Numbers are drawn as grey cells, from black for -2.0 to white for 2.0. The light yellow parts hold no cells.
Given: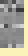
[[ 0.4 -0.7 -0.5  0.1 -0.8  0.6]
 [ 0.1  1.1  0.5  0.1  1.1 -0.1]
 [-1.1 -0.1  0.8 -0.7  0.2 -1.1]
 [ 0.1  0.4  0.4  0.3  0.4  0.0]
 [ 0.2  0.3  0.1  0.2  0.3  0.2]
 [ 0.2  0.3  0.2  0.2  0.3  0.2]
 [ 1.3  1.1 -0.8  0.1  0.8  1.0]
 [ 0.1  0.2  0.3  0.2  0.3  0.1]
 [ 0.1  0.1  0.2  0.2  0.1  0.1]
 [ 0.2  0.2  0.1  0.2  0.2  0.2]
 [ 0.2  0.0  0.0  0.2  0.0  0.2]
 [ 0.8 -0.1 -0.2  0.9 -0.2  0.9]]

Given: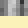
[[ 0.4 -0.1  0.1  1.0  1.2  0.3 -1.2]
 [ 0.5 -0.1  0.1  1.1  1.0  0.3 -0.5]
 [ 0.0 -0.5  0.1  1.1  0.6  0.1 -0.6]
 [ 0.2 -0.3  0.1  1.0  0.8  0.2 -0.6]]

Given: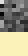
[[-0.3  1.5 -0.1 -0.5 -0.1  0.0  0.1]
 [-0.3 -1.6 -0.6 -0.6 -1.5  0.1  0.5]
 [-0.6  0.0  0.1 -0.3  0.3  0.2 -0.5]
 [ 0.1 -1.9 -0.3 -0.3 -1.0 -1.1 -0.8]
 [-0.7 -1.1 -0.5 -0.4 -0.7 -0.7 -0.3]
 [-1.3  0.6 -1.1 -0.9 -1.0  0.0 -1.3]
 [-1.0  0.5 -0.6 -0.3 -1.1 -0.6 -0.4]
 [-1.3 -0.6 -0.5 -1.2 -1.0 -0.5 -0.6]]

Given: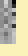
[[-1.9  0.2  1.3  0.2]
 [-1.3  0.2  1.0  0.2]
 [ 1.1  0.5  0.0  0.6]
 [-1.0  0.2  0.9  0.3]
 [ 0.5  0.3  0.0  0.4]
 [ 0.9  0.2 -0.2  0.5]
 [-1.2  0.2  1.0  0.2]
 [ 0.9  0.6  0.4  0.6]
 [ 1.1  0.4 -0.2  0.5]
 [ 1.0  0.6  0.3  0.6]
 [ 1.0  0.7  0.5  0.6]]

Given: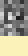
[[-0.4  0.3 -0.8  0.6 -0.4 -0.3 -1.2]
 [-0.3  0.2 -0.3 -0.7  0.2 -0.2  0.1]
 [-0.3  0.5 -0.8 -0.8 -0.5 -0.2 -0.8]
 [-0.4  1.3 -0.8  1.2 -0.4  0.6 -1.1]
 [ 0.7  1.0 -1.0  1.6  0.7 -1.6 -1.3]
 [ 0.0  0.4 -0.9 -0.6 -0.2 -0.3 -0.5]
 [ 0.1 -0.5  0.6  1.3 -0.1 -0.3  0.4]
 [-0.2  0.6 -0.3 -0.2  0.3 -1.0 -1.0]
 [-0.4  0.3 -0.5  1.1  0.4 -0.1 -0.9]]

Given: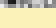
[[ 0.1  0.7  0.1 -1.5 -1.6  0.6 -0.2  0.1  0.4  1.2  1.3  1.0  0.1  1.6]
 [ 0.3  1.7  0.9  0.1  0.2  1.2  0.2  1.4 -0.4  0.8  0.6  1.3 -0.2  0.2]]

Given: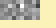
[[-0.4  0.3  0.4  0.3 -0.1  0.6  1.1 -0.1 -0.2  0.8]
 [-1.0 -0.2  0.1  1.3  0.5 -0.6  2.0  0.4  0.1  0.1]
 [ 0.6  0.2  0.6 -0.1  0.3  0.1  0.9  0.1  0.5  0.8]
 [ 0.4  0.4  0.0 -0.1  0.6 -0.1  0.1  0.5  0.2  0.5]
 [ 0.1  0.2  0.3  0.7 -0.6  0.5  1.0 -0.3 -0.1  0.8]]

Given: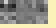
[[ 0.7 -0.4  1.2 -0.4 -0.6 -0.1  0.2 -0.3 -0.1  0.3 -0.3 -0.2]
 [-0.1 -1.4 -0.4 -1.1 -1.5 -0.1  0.0 -0.1 -0.5  0.3 -0.5 -0.6]
 [-0.4 -0.4 -0.4 -0.8 -0.7 -0.2 -0.2 -0.1 -0.2 -0.2 -0.4 -0.9]
 [ 0.0  0.5  0.2  0.2  0.4 -0.1  0.0 -0.1  0.0  0.0  0.0  0.0]
 [ 0.3 -0.4  0.6 -0.2 -0.7  0.0  0.0 -0.2 -0.3 -0.1  0.4  0.2]
 [-0.1  0.2  0.0  0.4  0.6 -0.3 -0.1 -0.1  0.1 -0.3  0.3  0.5]]

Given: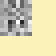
[[ 1.3  0.4  1.0 -0.4 -0.2  1.6 -0.4  0.5]
 [ 0.3  0.6  0.8  0.3 -0.7  1.4 -0.4  0.4]
 [ 0.8  0.5  0.0  0.5  1.2  0.0  0.6  0.7]
 [ 1.1  0.4  0.6 -0.2  0.1  1.1  0.0  0.5]
 [ 0.2  0.8  0.8  0.8  0.9  0.0  1.4  0.5]
 [ 1.8  0.6  1.2 -1.3 -0.4  2.0 -1.4  0.3]
 [ 1.4  0.6  1.0 -0.7  0.2  1.1 -0.3  0.3]
 [ 1.5  1.1  1.1 -0.3  0.8  0.9  1.5  0.9]
 [-0.1  0.1  0.3  1.2  0.9 -0.3  0.9  0.2]]
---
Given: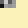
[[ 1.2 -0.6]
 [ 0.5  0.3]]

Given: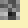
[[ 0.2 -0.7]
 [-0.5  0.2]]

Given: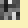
[[-1.4  1.6]
 [-1.6 -1.0]]

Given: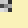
[[ 1.2 -1.3]
 [ 0.1  0.6]]

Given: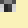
[[ 0.1  0.1]
 [-1.4 -1.0]]

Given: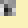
[[ 0.7  0.4]
 [-0.6  0.3]]

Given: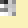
[[-1.4  1.2]
 [ 0.9  1.1]]

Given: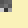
[[-0.5 -0.4]
 [-0.2 -0.6]]
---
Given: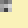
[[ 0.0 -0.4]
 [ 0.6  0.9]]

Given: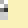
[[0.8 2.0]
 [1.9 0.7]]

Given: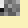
[[ 1.6  0.0]
 [ 1.7 -0.5]]

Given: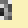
[[-0.2 -0.3]
 [ 1.4  0.1]]

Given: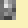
[[-0.3  1.1]
 [-0.2  1.6]]

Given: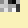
[[0.2 1.2]
 [1.2 1.1]]

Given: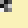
[[ 0.4 -1.7]
 [-1.7 -0.3]]

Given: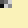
[[-0.7 -0.2]
 [-1.8  1.3]]
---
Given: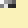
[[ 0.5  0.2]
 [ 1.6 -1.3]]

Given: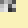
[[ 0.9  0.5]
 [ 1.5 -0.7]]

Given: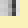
[[1.1 0.7]
 [1.2 0.5]]

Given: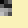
[[-1.1 -0.3]
 [-1.5 -1.5]]

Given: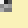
[[-1.5 -0.6]
 [ 0.7  0.4]]

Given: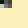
[[-0.6 -0.9]
 [-0.1 -0.6]]
